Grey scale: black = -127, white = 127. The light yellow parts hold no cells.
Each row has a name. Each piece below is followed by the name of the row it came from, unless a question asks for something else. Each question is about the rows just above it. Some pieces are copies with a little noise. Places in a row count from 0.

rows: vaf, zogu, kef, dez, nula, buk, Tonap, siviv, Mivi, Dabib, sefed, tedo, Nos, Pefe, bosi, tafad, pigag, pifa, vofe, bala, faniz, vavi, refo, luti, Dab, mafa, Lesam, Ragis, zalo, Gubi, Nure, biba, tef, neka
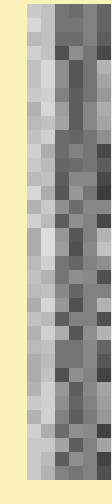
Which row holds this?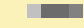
kef
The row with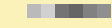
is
vofe
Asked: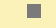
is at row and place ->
Gubi, 4

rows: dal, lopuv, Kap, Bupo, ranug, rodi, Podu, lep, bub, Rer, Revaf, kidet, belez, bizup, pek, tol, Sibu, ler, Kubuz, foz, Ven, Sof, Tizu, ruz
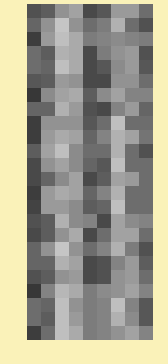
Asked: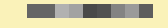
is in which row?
Kubuz
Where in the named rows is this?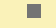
Rer, 8
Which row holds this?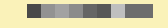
kidet
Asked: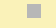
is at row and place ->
Ven, 2
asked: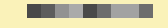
Sibu
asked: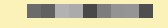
Bupo

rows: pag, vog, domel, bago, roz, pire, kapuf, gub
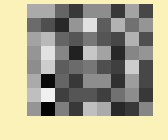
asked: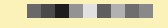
vog
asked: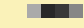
gub
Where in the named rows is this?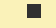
pire, 6
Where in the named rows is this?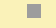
pire, 7
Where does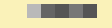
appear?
domel

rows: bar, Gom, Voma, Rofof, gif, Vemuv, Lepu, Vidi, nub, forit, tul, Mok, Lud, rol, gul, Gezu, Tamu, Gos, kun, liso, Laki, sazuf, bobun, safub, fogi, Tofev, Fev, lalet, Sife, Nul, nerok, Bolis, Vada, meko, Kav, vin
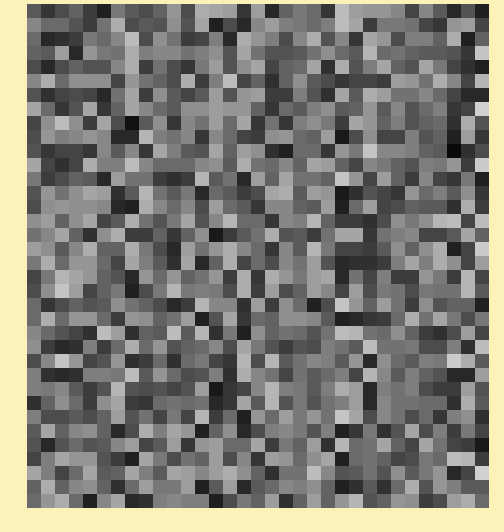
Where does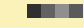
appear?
Vemuv
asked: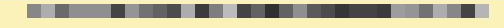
Vemuv
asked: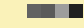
gul
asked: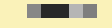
forit
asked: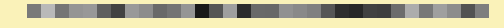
bobun
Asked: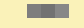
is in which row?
forit

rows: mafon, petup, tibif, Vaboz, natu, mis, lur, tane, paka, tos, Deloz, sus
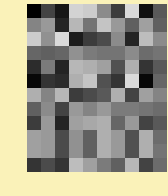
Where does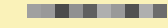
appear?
tos
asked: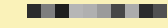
natu
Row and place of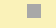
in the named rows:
paka, 4
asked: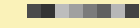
sus

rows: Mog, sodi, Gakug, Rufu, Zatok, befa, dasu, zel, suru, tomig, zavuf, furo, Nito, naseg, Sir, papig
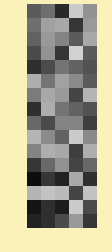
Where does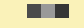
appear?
papig
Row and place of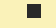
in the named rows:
Mog, 2

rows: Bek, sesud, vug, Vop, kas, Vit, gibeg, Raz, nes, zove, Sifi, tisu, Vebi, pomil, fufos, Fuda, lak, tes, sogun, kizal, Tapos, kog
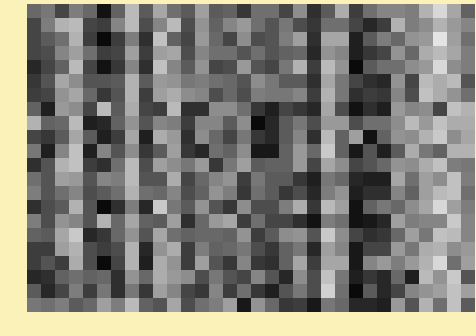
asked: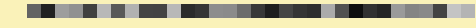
Raz
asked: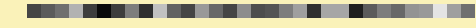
vug
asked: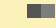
vug
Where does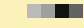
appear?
fufos

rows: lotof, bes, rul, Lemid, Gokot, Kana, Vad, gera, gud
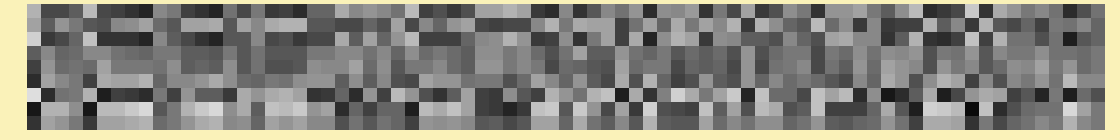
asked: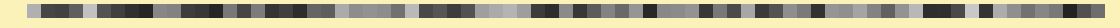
lotof
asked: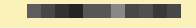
rul
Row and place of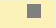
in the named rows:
Vad, 45
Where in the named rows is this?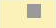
lotof, 47
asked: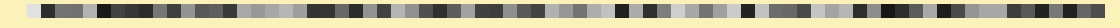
Vad

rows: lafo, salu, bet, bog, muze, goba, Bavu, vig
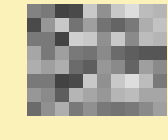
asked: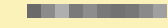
vig
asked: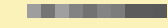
bog
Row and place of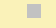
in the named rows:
salu, 9
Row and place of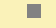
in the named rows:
lafo, 0
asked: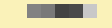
lafo
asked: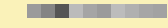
Bavu

